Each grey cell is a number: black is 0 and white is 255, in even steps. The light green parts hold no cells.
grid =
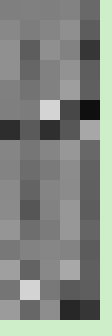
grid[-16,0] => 127
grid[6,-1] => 167
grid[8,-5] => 131
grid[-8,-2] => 140
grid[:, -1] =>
[105, 93, 54, 94, 95, 15, 167, 104, 97, 96, 93, 101, 92, 95, 94, 54]
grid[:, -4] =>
[128, 125, 93, 102, 115, 124, 90, 118, 109, 100, 86, 110, 130, 99, 211, 103]
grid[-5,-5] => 149
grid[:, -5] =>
[127, 136, 144, 144, 128, 127, 45, 133, 131, 138, 139, 149, 120, 159, 117, 155]
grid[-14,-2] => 130
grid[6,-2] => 87
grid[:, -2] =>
[130, 143, 130, 146, 158, 71, 87, 151, 140, 139, 151, 151, 131, 168, 90, 39]
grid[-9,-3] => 133
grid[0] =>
[127, 128, 127, 130, 105]
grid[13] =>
[159, 99, 136, 168, 95]
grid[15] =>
[155, 103, 141, 39, 54]
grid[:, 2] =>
[127, 133, 143, 129, 129, 212, 47, 133, 122, 132, 130, 123, 134, 136, 120, 141]

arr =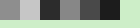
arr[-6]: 142
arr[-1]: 28

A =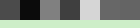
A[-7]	75
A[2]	128
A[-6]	11
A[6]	100

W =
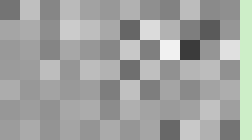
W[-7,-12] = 116
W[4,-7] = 126
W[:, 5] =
[152, 168, 135, 178, 126, 140, 170]
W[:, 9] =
[188, 126, 59, 181, 138, 161, 200]
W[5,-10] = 146
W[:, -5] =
[143, 219, 127, 191, 126, 163, 165]
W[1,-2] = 90
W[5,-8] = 171
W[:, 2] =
[134, 142, 133, 189, 163, 146, 148]
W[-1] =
[156, 170, 148, 164, 149, 170, 150, 165, 104, 200, 177, 116]
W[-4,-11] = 157
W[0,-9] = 186
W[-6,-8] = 190
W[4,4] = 158
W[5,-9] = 167
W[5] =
[151, 157, 146, 167, 171, 140, 175, 163, 155, 161, 193, 159]
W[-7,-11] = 191

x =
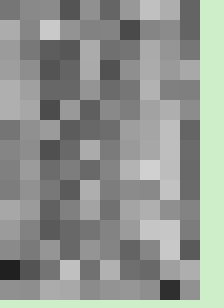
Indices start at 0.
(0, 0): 118
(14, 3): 168
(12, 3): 104
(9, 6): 139
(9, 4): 174
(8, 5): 132
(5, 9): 140
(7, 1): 141
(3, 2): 84
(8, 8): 189
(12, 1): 122
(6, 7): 165
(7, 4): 171
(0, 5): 101
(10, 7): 175
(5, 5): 137
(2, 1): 120
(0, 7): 192
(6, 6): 158
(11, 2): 90
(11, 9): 124
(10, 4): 163
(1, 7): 133
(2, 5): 112
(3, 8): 154
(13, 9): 174
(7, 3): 105
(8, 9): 105
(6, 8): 190
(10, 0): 167
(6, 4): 104
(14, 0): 144
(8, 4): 105
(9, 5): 125
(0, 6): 152
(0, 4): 144

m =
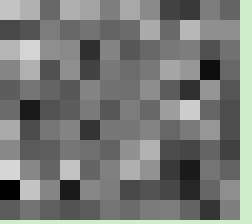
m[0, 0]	195
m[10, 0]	92
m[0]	[195, 177, 104, 175, 163, 127, 168, 138, 67, 57, 125, 100]
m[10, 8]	125
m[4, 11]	85
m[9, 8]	71
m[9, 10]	102
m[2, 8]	120
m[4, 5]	114
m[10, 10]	53
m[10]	[92, 115, 95, 83, 92, 116, 107, 123, 125, 99, 53, 127]
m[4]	[93, 116, 100, 87, 132, 114, 111, 141, 92, 48, 149, 85]
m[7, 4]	111
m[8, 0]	214
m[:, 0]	[195, 72, 181, 133, 93, 107, 170, 136, 214, 1, 92]
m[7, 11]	65
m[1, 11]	142
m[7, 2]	94
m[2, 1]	212
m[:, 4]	[163, 115, 47, 67, 132, 122, 52, 111, 101, 135, 92]
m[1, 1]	83
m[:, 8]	[67, 105, 120, 166, 92, 158, 103, 76, 57, 71, 125]
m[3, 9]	151
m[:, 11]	[100, 142, 113, 103, 85, 77, 78, 65, 98, 142, 127]
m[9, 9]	38
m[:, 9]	[57, 183, 125, 151, 48, 204, 122, 70, 26, 38, 99]
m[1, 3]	103
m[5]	[107, 25, 82, 93, 122, 87, 124, 104, 158, 204, 102, 77]
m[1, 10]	143
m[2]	[181, 212, 143, 137, 47, 132, 87, 103, 120, 125, 81, 113]

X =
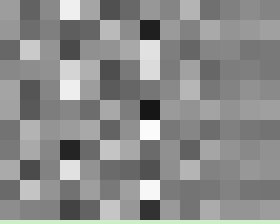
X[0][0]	157
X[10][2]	129
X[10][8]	153
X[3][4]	176
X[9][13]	116
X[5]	[162, 89, 125, 134, 109, 168, 125, 22, 154, 147, 163, 146, 156, 159]
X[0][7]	151
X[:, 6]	[104, 140, 168, 121, 102, 125, 144, 168, 102, 159, 151]
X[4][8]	137
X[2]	[103, 202, 148, 74, 144, 147, 168, 225, 126, 102, 133, 135, 118, 121]
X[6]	[115, 179, 148, 156, 168, 99, 144, 251, 120, 134, 109, 128, 119, 115]
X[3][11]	125
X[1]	[151, 109, 127, 94, 101, 186, 140, 31, 154, 130, 169, 148, 153, 160]
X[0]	[157, 98, 137, 239, 165, 80, 104, 151, 133, 180, 112, 128, 140, 132]
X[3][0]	136
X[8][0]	170
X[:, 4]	[165, 101, 144, 176, 157, 109, 168, 106, 146, 158, 99]
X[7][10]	165
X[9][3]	114
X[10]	[141, 130, 129, 67, 99, 197, 151, 50, 153, 116, 171, 148, 148, 156]
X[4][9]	182
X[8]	[170, 75, 130, 225, 146, 107, 102, 81, 143, 180, 130, 135, 151, 146]
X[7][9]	97
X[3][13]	120
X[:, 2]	[137, 127, 148, 145, 133, 125, 148, 135, 130, 148, 129]
